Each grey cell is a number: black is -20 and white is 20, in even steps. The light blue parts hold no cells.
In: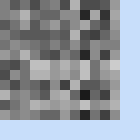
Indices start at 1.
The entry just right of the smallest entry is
-4
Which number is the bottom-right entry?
2
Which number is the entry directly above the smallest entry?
-6
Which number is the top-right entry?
4
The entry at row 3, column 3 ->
4
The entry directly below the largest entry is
6
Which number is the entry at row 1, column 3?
-2
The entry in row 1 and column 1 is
0
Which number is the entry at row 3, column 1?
-6
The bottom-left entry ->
4
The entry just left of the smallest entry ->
-4
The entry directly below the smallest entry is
10
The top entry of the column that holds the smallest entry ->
-8
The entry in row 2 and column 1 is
0
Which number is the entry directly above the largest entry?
4
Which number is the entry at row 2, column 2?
2
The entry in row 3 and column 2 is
-2

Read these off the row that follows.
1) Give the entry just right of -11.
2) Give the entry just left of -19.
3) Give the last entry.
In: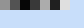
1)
7
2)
-7
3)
15

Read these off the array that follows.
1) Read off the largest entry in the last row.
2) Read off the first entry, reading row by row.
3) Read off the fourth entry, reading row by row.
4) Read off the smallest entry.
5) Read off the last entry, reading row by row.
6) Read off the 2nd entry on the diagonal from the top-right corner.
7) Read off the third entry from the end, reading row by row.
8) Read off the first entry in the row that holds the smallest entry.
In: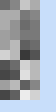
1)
17
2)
-3
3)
7
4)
-11
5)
13
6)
-1
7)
-5
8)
13

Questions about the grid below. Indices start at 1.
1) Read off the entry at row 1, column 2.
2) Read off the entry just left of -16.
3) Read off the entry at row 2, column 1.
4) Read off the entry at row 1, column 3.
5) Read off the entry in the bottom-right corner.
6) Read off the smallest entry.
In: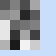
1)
0
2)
8
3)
2
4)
-8
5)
12
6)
-16

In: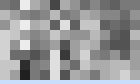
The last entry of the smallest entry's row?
7
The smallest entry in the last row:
-15
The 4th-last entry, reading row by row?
7
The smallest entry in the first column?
-1
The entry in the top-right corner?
-1
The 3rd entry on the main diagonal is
17
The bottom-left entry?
11
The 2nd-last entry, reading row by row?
13
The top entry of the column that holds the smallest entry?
17
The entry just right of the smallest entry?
-1
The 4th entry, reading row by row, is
7
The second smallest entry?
-13
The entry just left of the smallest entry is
5
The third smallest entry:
-11
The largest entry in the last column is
9
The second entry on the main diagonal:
5

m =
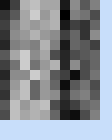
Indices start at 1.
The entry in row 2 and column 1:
-12
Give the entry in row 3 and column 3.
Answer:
6
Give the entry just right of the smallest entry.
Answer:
0
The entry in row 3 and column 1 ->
-10
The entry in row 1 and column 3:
8
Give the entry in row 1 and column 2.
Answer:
-10
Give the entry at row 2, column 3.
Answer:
6
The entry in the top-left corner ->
-18
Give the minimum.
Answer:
-20
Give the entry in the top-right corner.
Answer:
0
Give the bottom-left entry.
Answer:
-8

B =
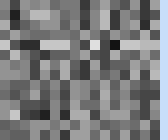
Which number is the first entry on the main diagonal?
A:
1
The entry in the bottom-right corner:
-9
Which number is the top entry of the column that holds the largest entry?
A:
-1
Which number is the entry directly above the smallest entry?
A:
3
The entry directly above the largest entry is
-1
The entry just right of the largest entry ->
-9
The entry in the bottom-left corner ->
-3
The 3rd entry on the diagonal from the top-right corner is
5
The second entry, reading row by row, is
-9
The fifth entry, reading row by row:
3
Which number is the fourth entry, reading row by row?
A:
1
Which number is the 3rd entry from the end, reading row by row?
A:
-7
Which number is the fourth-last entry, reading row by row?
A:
5
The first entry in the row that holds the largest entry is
11
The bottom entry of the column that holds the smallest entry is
-5
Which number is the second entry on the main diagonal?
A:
-15
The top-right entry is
5
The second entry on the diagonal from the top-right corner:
-11
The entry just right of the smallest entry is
11
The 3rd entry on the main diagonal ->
-5
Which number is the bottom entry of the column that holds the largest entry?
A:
-3
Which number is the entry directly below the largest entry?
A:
-7

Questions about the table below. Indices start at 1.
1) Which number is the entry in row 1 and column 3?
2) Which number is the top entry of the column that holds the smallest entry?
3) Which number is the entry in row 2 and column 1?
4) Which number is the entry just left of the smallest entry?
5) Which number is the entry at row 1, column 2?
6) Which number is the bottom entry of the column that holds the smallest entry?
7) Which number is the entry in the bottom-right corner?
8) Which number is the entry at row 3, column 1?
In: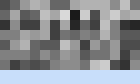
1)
4
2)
6
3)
-4
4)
14
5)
-4
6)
2
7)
2
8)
-12

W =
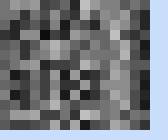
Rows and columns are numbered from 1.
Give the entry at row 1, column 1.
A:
-2
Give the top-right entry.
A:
-6
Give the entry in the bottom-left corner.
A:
-6
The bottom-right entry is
-12
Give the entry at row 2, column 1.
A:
-2
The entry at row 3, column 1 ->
-4
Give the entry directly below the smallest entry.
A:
2
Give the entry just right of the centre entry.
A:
8
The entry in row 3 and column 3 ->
-10
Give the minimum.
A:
-18
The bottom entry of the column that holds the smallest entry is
-6
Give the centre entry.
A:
-8
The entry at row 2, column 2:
-2
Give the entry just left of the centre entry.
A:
-10
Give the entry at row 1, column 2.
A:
4

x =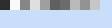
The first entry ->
-13
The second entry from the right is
3
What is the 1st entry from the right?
11
